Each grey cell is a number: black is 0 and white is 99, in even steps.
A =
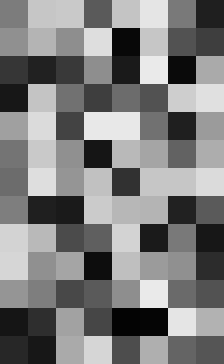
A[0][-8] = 48
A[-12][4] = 3
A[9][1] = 56
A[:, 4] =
[76, 3, 10, 42, 90, 72, 19, 71, 82, 74, 55, 1, 30]
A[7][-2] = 13
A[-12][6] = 32
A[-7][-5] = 75
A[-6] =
[49, 12, 10, 79, 71, 70, 13, 35]
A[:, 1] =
[77, 70, 13, 76, 85, 78, 86, 12, 72, 56, 49, 18, 9]
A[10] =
[58, 49, 28, 35, 55, 91, 41, 32]
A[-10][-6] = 44
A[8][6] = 47
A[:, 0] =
[48, 56, 21, 9, 62, 45, 42, 49, 82, 83, 58, 8, 15]
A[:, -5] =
[35, 86, 55, 24, 90, 8, 75, 79, 37, 5, 35, 27, 83]
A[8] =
[82, 72, 29, 37, 82, 10, 47, 9]
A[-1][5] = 68
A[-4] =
[83, 56, 64, 5, 74, 60, 56, 17]
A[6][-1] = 85
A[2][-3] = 91
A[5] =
[45, 78, 56, 8, 72, 64, 38, 67]
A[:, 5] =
[89, 77, 91, 32, 44, 64, 77, 70, 10, 60, 91, 2, 68]

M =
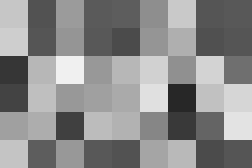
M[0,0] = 77
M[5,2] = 59
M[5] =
[76, 36, 59, 34, 32, 64, 72, 29, 33]
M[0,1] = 32
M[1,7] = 31
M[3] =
[26, 74, 59, 62, 66, 87, 15, 75, 83]
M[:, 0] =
[77, 80, 21, 26, 62, 76]
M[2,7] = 82
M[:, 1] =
[32, 33, 71, 74, 67, 36]
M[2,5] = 81
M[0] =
[77, 32, 60, 35, 36, 55, 78, 33, 34]

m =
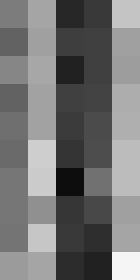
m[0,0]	48
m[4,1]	63
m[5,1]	80
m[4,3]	29
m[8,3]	18
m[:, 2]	[15, 24, 13, 25, 23, 20, 5, 21, 22, 17]
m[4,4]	68
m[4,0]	43
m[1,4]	62
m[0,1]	64
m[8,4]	64
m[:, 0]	[48, 38, 52, 38, 43, 41, 46, 46, 45, 60]

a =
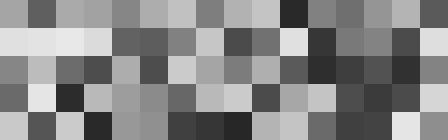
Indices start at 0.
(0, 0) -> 64
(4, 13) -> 26
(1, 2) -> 90
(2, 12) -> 24
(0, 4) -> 52
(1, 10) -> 87
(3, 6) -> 40
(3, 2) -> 17
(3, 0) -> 41
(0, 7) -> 49
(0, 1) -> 37
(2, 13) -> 32
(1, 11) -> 21
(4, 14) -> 89
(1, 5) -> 36
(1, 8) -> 29
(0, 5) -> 67
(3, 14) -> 29
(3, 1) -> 89
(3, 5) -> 54
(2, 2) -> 42
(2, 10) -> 35
